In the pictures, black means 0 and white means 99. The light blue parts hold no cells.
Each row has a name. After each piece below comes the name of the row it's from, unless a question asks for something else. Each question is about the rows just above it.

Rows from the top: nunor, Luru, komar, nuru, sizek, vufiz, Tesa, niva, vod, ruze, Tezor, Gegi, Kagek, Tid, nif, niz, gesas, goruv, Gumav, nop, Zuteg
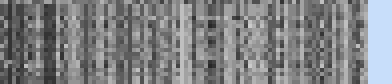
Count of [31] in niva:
8
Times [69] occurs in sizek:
9
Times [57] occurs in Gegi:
11
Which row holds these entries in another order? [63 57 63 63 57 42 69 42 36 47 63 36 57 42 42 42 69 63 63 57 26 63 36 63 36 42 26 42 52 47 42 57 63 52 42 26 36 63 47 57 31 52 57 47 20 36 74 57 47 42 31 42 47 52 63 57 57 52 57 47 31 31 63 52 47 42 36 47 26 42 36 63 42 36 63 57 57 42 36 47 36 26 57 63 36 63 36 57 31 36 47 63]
komar

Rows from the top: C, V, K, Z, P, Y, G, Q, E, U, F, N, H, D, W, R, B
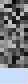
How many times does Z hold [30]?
1
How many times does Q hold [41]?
2
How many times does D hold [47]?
1

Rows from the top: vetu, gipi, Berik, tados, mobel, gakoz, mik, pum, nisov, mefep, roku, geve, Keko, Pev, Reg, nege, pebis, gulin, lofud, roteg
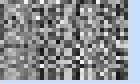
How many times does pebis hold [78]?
1
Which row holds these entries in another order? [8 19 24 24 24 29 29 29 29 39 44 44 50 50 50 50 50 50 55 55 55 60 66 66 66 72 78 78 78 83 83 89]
Keko
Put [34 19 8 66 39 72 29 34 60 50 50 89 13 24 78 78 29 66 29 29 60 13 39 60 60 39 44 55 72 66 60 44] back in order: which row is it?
Pev
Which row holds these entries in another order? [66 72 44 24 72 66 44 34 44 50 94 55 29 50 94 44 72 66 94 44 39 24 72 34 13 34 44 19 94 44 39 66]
vetu
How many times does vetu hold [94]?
4
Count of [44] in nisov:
4
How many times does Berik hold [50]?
5

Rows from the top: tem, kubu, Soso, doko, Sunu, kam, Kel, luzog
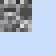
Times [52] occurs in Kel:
3
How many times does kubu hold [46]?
4
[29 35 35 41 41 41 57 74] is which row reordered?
Sunu
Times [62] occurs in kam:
5
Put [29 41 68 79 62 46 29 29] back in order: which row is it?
doko
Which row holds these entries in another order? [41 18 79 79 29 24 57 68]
tem
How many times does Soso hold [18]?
0

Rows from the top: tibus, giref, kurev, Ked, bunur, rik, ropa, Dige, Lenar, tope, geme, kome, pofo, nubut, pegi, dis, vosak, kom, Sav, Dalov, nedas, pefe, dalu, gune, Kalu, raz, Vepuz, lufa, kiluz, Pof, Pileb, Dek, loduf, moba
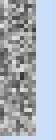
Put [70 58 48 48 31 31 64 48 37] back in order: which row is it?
bunur
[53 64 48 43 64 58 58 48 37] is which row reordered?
Kalu
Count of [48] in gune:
5
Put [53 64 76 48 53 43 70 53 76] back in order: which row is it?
geme
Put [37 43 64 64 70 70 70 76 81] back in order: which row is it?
Dek

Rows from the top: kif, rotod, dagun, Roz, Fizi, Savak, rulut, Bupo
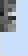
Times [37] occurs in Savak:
3
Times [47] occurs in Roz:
1

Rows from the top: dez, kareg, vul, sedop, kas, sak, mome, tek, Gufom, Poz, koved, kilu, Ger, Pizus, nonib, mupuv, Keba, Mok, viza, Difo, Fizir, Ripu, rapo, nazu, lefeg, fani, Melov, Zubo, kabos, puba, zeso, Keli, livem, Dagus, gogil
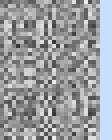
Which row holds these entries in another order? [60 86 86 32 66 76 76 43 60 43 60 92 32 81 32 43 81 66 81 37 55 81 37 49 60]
livem
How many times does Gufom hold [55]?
4
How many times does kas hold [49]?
9
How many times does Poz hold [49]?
8
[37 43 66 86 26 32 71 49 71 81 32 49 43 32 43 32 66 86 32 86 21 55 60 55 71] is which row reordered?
kabos

